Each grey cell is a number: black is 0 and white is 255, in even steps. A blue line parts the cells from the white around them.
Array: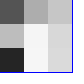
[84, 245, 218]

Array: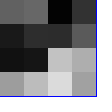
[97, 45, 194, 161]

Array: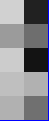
[209, 110]

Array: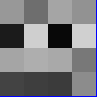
[152, 207, 169, 140]

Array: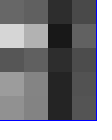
[103, 178, 45, 82]

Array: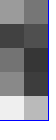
[155, 79]

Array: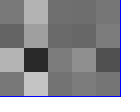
[121, 159, 124, 124]
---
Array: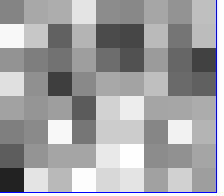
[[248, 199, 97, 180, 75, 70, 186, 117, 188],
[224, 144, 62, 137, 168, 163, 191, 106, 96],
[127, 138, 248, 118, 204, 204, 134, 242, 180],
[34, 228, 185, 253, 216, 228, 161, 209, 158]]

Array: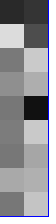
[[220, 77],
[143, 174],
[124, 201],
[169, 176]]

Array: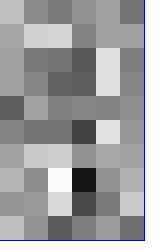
[[166, 208, 213, 131, 160, 160],
[160, 134, 98, 94, 223, 134],
[133, 115, 115, 67, 226, 151],
[182, 140, 251, 20, 146, 176],
[190, 148, 89, 125, 156, 110]]

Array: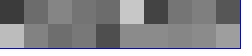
[[188, 130, 110, 120, 78, 139, 139, 134, 139, 158]]

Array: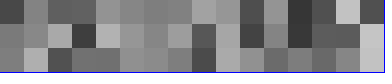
[[122, 136, 169, 62, 178, 150, 134, 157, 87, 166, 67, 132, 56, 92, 91, 197]]

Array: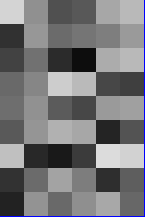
[[49, 151, 107, 117, 126, 154],
[105, 134, 205, 186, 71, 63],
[89, 149, 177, 167, 36, 83],
[50, 107, 163, 125, 46, 94]]

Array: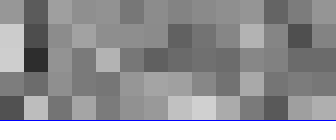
[[204, 77, 140, 162, 142, 142, 139, 97, 115, 134, 179, 133, 79, 131],
[125, 108, 143, 122, 118, 150, 164, 160, 135, 114, 169, 117, 124, 119]]
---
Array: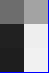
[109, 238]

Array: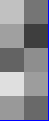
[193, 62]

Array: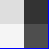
[222, 78]

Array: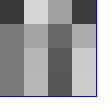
[56, 164, 89, 205]

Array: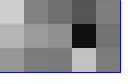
[206, 155, 122]

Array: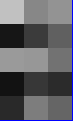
[193, 59, 114]
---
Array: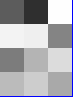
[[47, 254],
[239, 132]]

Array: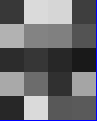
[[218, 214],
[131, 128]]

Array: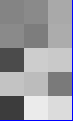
[[138, 169],
[125, 172]]

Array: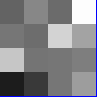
[[135, 107],
[109, 211]]

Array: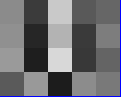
[[59, 201],
[38, 179]]

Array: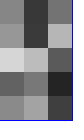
[[56, 115],
[58, 182]]
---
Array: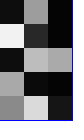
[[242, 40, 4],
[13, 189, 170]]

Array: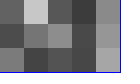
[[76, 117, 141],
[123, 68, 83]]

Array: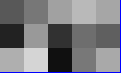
[[34, 153, 49],
[175, 213, 16]]

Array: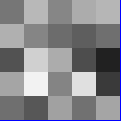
[[176, 133, 108],
[82, 208, 172]]

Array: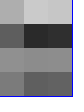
[[94, 42, 47],
[144, 140, 141]]

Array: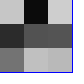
[[43, 82, 84],
[115, 192, 185]]

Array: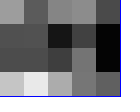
[[80, 81, 21],
[76, 76, 62]]

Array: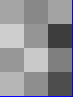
[[206, 149, 61],
[151, 201, 127]]

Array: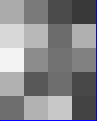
[[216, 184, 108],
[243, 140, 114]]
